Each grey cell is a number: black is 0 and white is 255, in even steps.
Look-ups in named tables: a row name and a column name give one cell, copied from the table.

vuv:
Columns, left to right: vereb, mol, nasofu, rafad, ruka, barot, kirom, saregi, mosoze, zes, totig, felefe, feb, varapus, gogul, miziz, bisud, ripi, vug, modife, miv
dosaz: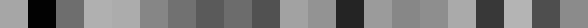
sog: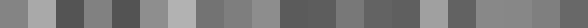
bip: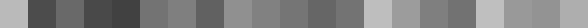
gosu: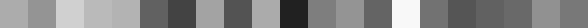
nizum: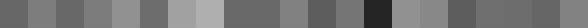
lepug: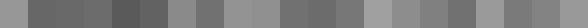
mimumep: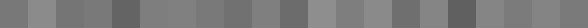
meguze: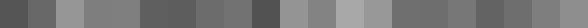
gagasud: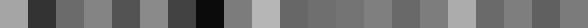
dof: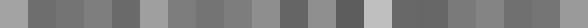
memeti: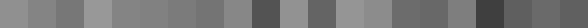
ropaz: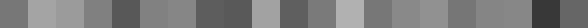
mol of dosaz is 2
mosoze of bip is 144
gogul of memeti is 108
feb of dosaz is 36
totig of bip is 117
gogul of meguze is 111

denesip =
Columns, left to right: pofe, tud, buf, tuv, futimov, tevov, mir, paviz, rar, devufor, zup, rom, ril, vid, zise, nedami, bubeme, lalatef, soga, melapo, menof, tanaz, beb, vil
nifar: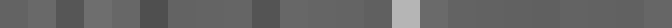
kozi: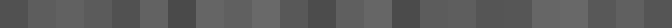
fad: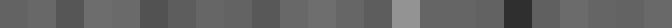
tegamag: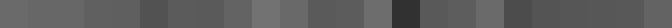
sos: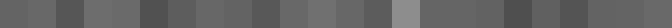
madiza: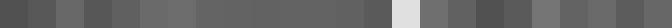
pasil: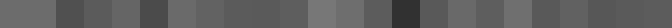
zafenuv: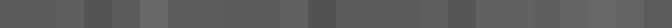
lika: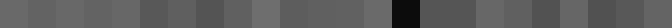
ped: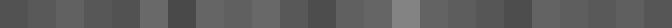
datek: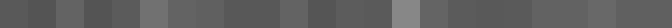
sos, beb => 100
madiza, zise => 224
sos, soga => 79
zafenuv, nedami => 95
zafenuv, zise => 91
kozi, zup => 88
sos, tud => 104
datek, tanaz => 104
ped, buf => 97
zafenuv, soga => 98
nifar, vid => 96
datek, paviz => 96
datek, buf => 99
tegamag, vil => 99
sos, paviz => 103

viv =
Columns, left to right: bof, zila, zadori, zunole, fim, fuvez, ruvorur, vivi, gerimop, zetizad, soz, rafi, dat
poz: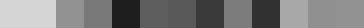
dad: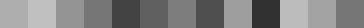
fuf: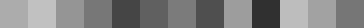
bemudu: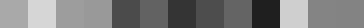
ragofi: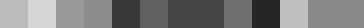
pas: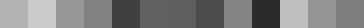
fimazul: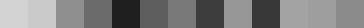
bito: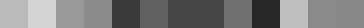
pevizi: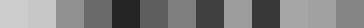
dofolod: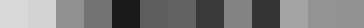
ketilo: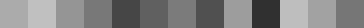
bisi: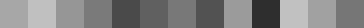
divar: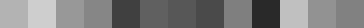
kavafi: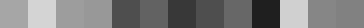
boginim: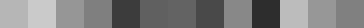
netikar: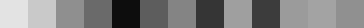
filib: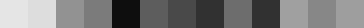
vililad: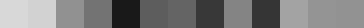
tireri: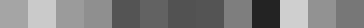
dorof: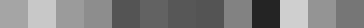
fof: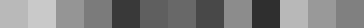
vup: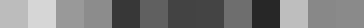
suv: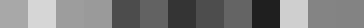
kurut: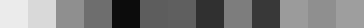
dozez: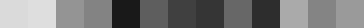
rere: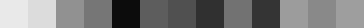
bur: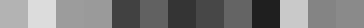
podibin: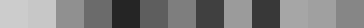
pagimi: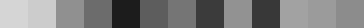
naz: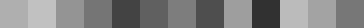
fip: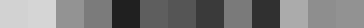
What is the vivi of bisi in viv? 82
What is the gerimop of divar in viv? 127
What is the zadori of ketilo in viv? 149
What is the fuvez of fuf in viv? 96
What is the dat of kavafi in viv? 129
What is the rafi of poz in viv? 144
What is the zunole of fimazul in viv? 107
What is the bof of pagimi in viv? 213

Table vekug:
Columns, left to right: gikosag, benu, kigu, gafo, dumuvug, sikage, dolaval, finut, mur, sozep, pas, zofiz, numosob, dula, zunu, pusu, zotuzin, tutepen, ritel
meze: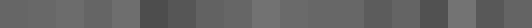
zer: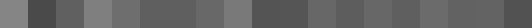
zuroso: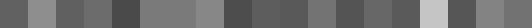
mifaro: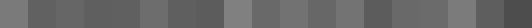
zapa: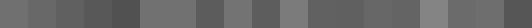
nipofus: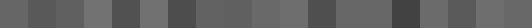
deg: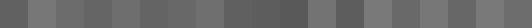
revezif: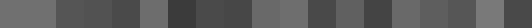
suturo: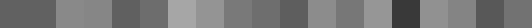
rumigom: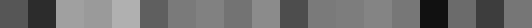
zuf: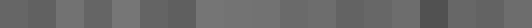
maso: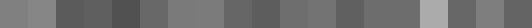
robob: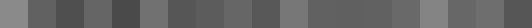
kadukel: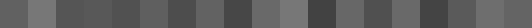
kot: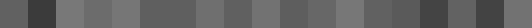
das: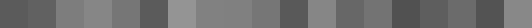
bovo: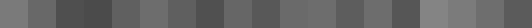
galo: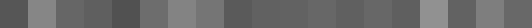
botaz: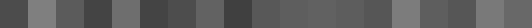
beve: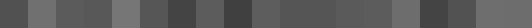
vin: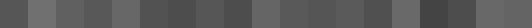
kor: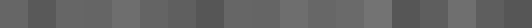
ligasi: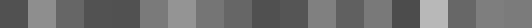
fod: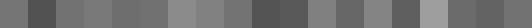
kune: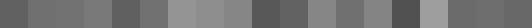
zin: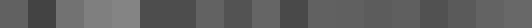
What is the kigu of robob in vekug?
79
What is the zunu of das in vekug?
81
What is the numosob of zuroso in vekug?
84
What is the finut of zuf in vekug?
117
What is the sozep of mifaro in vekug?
105
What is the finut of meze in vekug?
98
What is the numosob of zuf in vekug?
99
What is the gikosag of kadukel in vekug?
97
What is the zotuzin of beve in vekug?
82
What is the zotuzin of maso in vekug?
103
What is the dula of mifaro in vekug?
92
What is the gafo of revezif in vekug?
82

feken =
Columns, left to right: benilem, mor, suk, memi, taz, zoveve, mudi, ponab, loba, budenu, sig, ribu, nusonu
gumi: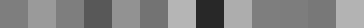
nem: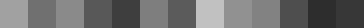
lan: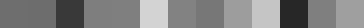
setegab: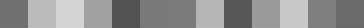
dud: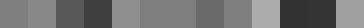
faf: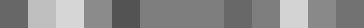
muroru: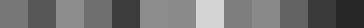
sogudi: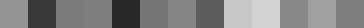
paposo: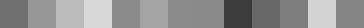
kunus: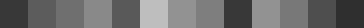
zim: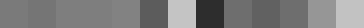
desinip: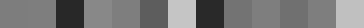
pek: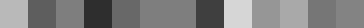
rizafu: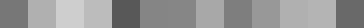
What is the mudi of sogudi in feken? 133
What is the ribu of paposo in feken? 211
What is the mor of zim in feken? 117
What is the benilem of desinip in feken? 125
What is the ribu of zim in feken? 150
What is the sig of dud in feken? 49

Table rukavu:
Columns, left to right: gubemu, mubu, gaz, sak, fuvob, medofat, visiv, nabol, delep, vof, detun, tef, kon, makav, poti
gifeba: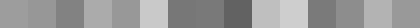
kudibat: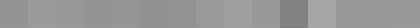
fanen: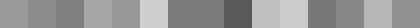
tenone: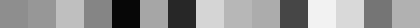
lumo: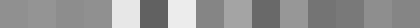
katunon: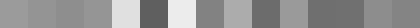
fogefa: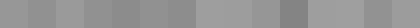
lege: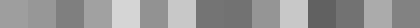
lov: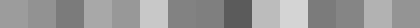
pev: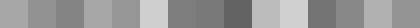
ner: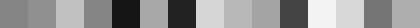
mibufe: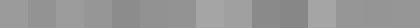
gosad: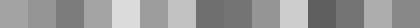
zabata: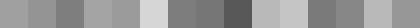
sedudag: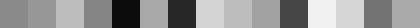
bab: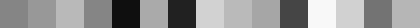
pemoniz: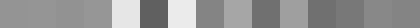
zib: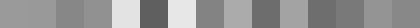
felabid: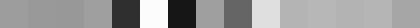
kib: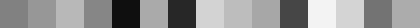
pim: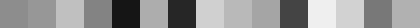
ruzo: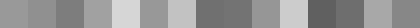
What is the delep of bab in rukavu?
186
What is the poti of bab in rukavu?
182
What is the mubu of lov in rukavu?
146
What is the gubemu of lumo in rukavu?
144
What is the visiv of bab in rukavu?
33
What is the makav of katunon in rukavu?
141
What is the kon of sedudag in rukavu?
214
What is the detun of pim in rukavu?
68
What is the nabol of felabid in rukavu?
159
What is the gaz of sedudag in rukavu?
189
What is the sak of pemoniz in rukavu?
150
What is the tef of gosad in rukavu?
95
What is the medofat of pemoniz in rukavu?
96
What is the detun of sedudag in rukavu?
70
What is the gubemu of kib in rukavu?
129

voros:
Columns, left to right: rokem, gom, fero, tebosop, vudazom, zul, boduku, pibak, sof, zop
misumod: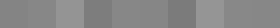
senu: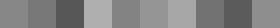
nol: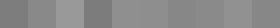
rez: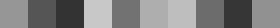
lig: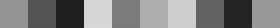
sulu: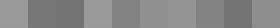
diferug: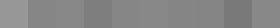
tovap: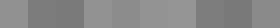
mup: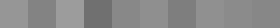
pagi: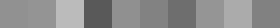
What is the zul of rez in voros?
174
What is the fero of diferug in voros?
135
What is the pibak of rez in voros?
108
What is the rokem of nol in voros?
125
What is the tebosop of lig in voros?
214
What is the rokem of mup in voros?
150
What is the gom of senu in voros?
120
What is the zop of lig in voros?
152
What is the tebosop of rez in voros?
200
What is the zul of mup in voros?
143
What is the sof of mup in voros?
139
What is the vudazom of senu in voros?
131
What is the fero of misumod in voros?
148
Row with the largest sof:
pagi

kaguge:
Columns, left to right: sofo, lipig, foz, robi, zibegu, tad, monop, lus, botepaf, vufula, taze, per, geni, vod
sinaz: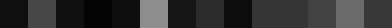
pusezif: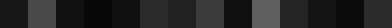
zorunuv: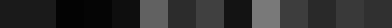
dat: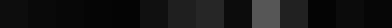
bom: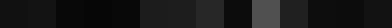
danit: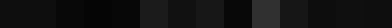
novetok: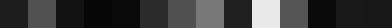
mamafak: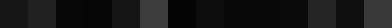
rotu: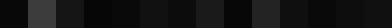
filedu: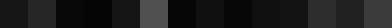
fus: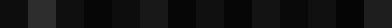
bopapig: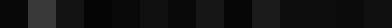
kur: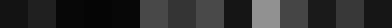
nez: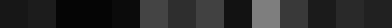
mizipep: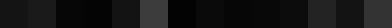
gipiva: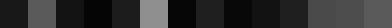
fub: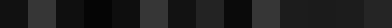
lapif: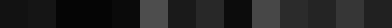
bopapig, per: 13
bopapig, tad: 16
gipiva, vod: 90
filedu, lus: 16
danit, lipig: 14
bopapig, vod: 16
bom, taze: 32
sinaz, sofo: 15
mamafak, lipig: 33
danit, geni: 15
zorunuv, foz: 3
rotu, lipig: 60
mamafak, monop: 4
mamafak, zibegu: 21
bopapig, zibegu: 9
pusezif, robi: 7
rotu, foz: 21
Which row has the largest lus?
novetok

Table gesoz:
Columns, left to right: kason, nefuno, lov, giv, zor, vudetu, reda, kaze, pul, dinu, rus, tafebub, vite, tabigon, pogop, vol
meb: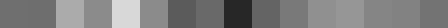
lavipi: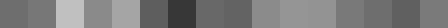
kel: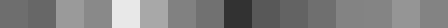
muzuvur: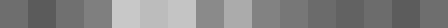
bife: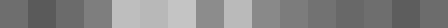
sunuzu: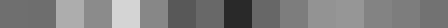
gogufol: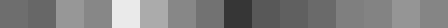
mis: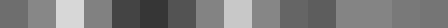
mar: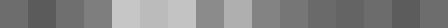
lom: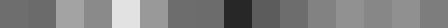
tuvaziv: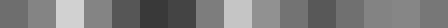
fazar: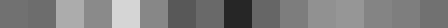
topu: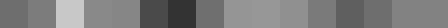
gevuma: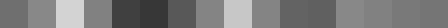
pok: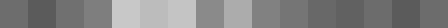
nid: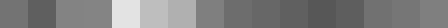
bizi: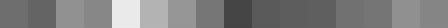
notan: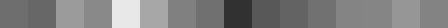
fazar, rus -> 125
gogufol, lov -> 151
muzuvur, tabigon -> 108
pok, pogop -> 91
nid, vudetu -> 190
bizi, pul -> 69
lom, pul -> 39
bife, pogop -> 93
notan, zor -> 232
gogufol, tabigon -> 131
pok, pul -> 172
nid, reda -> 176
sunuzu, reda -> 88
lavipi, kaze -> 104
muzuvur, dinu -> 130
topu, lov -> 200
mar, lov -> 111
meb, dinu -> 100
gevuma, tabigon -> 129

